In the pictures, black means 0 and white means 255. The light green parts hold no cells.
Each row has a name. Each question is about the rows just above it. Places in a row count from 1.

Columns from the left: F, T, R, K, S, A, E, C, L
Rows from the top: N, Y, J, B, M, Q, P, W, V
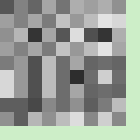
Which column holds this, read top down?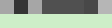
R
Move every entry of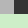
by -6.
[176  46]
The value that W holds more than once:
[94]
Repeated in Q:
[109]
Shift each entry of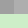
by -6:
[153 168]
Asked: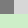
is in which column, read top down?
F

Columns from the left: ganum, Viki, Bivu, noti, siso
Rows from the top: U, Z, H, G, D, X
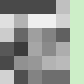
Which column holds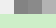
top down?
noti
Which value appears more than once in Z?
[239]
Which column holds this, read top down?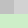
siso
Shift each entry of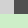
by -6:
[204  74]
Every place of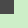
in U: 1 2 3 4

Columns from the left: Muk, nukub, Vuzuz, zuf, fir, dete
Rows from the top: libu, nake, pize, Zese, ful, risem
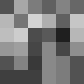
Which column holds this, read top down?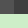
Muk
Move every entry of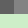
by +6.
[102 137]
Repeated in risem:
[63]
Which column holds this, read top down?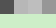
Muk
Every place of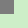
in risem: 5
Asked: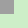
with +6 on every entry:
[165]

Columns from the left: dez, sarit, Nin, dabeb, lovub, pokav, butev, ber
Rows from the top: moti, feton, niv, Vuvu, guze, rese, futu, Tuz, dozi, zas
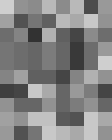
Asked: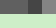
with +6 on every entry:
[102 102  75 138]
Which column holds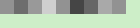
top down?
ber
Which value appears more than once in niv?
[109]
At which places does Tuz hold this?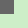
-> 2 3 5 8
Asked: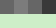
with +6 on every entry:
[108 130 108  63]
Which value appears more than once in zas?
[200]

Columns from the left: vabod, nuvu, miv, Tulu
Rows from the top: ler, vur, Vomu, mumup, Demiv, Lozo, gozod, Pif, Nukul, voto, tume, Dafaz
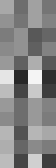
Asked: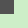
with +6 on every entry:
[88]
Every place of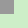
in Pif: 1 3
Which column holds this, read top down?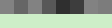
Tulu
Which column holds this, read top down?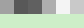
miv

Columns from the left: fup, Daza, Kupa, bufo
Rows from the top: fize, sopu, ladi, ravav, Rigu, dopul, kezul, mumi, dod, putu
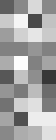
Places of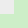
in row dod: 3 4
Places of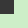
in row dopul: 4
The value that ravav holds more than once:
[129]
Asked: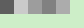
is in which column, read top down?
fup
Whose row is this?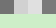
mumi
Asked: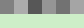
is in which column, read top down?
fup
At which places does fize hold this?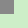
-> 2 4

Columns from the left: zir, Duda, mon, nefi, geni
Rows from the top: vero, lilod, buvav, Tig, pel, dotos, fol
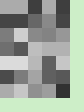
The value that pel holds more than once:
[219]
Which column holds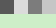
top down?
Duda
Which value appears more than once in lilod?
[69]
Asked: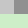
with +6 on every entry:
[204 150]
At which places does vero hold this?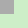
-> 1 2 4
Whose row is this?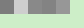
buvav

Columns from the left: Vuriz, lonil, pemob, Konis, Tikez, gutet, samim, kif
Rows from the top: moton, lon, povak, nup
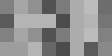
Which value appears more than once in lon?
[180]
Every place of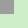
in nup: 1 2
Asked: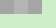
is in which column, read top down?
lonil

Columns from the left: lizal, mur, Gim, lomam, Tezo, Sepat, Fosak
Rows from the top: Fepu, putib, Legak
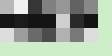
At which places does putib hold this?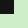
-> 1 3 4 7
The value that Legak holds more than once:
[221]
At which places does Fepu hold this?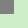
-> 4
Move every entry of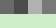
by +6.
[112  82 183 126]
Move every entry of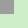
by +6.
[163]
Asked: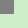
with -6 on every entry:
[122]
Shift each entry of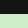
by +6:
[26 26]

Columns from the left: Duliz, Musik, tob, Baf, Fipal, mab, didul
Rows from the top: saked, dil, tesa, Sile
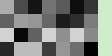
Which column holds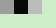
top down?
Musik
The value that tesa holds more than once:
[210]
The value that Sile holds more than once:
[188]
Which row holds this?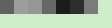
dil

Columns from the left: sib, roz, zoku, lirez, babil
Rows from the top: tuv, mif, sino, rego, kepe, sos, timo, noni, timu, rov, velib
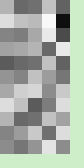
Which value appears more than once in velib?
[140]
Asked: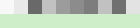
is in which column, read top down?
lirez

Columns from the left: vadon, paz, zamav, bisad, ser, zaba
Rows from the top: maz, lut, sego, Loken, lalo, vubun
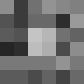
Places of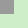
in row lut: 6
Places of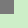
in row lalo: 1 2 3 4 6
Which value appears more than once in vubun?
[91]

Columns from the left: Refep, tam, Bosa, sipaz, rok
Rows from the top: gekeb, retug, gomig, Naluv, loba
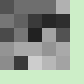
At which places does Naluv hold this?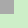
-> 2 3 5
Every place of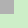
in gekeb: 5
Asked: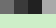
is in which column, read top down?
Bosa

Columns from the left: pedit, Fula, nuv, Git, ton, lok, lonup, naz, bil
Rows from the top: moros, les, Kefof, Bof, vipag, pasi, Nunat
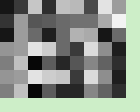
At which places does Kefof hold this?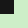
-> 1 8
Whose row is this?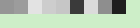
pasi

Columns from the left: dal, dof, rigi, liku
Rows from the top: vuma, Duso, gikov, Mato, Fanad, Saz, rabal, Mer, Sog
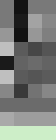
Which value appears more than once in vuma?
[121]
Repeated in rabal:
[135]
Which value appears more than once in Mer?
[107]
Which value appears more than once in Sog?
[157]

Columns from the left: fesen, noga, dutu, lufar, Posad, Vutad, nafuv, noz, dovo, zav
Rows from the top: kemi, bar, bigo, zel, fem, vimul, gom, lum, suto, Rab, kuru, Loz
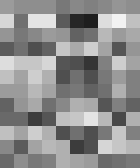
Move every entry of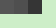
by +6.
[91 85 59]
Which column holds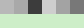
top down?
dutu

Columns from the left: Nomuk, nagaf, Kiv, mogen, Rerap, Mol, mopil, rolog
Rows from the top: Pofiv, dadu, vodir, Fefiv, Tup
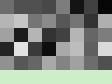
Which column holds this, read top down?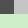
nagaf
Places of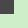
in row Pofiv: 4

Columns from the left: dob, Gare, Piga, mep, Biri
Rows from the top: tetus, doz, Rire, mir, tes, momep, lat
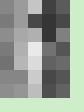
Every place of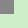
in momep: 1 2
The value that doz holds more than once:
[72]

